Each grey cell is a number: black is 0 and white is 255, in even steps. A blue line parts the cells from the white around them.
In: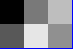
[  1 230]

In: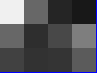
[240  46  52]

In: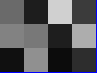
[106 120  12]

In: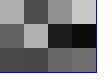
[175 176 103]

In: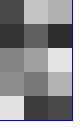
[ 72  96 227]

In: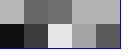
[183  59]

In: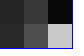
[37 78]

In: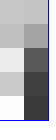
[199 164]
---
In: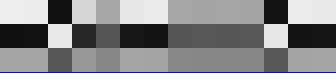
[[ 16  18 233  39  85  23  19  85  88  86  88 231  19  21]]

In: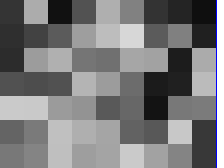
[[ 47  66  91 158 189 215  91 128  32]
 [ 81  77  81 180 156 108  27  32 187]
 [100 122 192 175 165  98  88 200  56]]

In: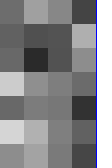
[[ 97  80  83 175]
 [204 143 126 107]
 [213 177 127  97]]

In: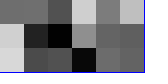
[[208  34   2 143 100  95]]

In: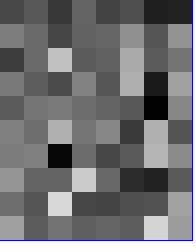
[[125 106  70  98 102 144  85 147]
 [121  93  75 130  86 175  26 161]
 [128 110 176 117 135  58 176  84]
 [149 100 100 203 104  44  34  90]
 [160  92 114  95 101  93 212 156]]

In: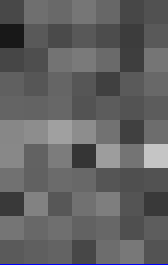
[[ 24  89  74  88  76  60  89]
 [ 96  86 101  86  64  90 104]
 [135 141 160 141 114  64 109]
 [113  97 107 104  85  79  82]
 [117 104 111  98 103  79  93]]

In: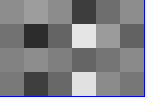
[[114  44 100 229 155  98]
 [121  62 104 225 139 119]]

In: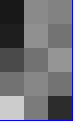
[[ 30 144 115]
 [114 135 115]]
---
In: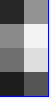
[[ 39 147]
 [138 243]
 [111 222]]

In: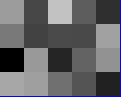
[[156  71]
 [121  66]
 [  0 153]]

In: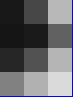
[[24 71]
 [21 26]
 [38 82]]

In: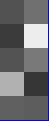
[[ 82 112]
 [ 59 237]
 [ 83 121]]

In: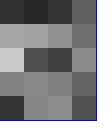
[[ 49  39]
 [167 163]
 [202  79]]

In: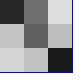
[[ 38 110]
 [197  96]
 [214 193]]
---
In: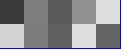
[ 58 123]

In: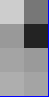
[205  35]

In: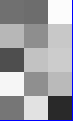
[112 142 204]

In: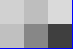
[209 135]

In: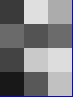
[ 58  83 221]

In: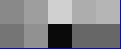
[137 145]

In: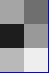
[165 153]

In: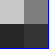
[199  51]
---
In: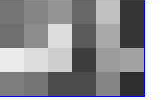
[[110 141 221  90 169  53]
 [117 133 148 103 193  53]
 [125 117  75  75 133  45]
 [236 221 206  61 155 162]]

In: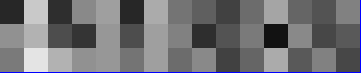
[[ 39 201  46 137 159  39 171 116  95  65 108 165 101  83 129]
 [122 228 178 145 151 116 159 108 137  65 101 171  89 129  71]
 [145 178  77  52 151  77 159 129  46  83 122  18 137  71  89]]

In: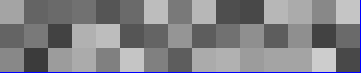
[[100 121  66 177 189  85 100 149  93 113 143  93 143  66 106]
 [136  59 156 171 128 197 128  93 171 177 156 164 164 205  72]
 [164 100 106 113  85 106 189 121 183  78  72 183 171 136 197]]

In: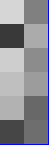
[[ 57 171]
 [ 70 110]
 [178 104]
 [191 156]
 [206 140]
 [214 128]]

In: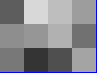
[[ 93 216 190 157]
 [120  52  79 164]
 [142 150 177 113]]

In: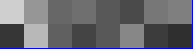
[[ 54 184  96  68  88 135  60  47]
 [207 150 103 111  88  74 119 127]]

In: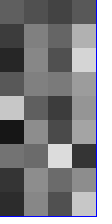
[[ 22 141  74 164]
 [ 38 135  80 213]
 [ 44 135  80 199]
 [ 52 141 107 141]
 [ 60 128 101 177]
 [ 88 128 122 156]
 [ 95  80  67  88]
 [115 107 220  52]
 [199  95  60 149]]
